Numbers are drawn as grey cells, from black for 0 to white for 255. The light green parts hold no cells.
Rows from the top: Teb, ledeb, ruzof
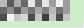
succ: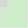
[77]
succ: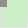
[91]

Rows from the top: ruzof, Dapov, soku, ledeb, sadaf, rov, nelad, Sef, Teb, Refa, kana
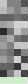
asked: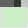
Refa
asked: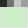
sadaf
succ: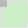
[158]
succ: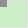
[172]

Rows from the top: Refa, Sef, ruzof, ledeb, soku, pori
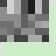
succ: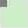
[113]
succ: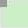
[169]

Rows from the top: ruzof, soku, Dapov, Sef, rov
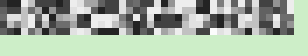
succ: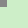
[193]
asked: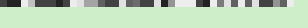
ruzof
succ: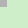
[193]
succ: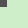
[35]
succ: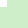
[225]
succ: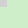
[148]

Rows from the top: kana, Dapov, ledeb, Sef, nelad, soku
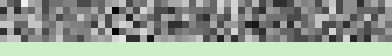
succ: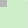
[75]
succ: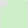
[47]
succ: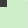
[196]
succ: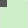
[211]

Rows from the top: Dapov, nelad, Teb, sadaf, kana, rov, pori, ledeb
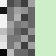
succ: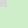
[120]
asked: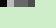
ledeb
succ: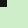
[120]
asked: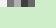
Teb
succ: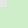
[120]
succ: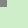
[104]
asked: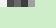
Dapov

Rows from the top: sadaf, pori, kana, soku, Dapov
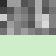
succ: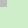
[204]
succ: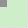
[131]
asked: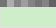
Dapov

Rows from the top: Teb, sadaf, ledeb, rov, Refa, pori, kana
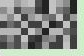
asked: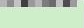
ledeb
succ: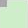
[140]
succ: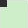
[124]

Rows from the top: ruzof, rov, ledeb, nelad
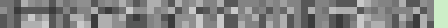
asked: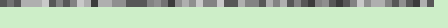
nelad
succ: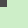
[87]
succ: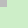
[175]
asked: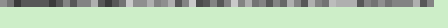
rov
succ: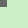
[175]
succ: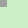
[131]

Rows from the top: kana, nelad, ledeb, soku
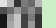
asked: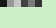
ledeb
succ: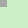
[198]
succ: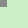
[92]

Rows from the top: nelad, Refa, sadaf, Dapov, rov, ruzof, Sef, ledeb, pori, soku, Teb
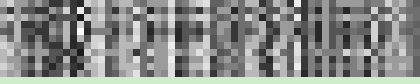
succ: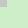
[184]
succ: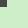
[155]
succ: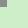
[224]
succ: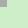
[97]

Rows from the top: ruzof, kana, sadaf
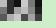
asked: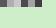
sadaf
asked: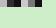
ruzof
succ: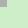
[201]

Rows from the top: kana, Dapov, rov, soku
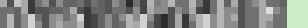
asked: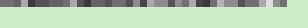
Dapov
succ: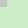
[169]
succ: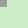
[112]
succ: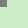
[140]

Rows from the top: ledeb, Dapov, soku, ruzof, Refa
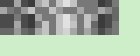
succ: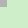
[120]
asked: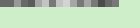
Refa
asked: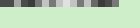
ruzof
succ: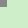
[104]
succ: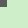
[166]

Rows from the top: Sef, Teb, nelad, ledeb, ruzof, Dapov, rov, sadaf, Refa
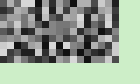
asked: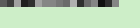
ruzof
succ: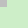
[91]
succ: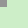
[133]

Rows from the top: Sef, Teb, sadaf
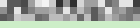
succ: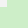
[202]
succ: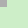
[118]

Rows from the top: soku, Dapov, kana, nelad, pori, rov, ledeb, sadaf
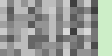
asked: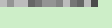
ledeb
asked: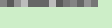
rov
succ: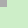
[90]

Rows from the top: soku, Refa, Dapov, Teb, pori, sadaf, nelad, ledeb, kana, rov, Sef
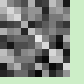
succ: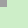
[120]
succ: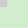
[134]

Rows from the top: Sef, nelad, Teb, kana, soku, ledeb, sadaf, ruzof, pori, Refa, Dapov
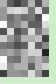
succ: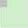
[65]
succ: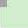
[137]
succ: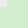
[150]

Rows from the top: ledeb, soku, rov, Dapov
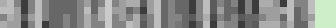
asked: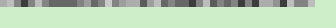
ledeb
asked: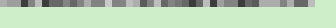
Dapov
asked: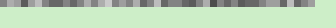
rov
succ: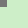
[103]
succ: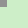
[60]
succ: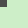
[131]

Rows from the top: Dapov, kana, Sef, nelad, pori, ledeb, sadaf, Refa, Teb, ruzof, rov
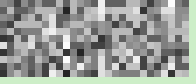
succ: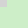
[140]
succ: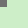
[184]
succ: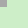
[184]
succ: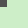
[140]
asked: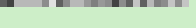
nelad

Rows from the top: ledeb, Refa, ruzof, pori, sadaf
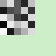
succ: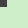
[38]
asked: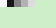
sadaf
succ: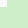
[23]
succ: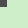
[90]

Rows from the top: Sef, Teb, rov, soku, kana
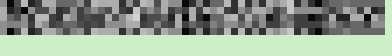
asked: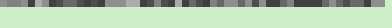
soku
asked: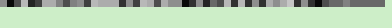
kana
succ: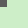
[64]
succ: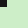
[64]
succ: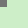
[104]
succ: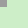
[49]

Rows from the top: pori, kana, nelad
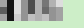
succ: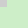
[147]
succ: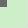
[147]
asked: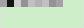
nelad

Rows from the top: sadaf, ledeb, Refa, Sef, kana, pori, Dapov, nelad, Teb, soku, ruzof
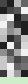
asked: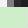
Sef
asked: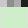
kana
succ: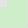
[157]
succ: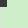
[228]
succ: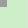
[31]

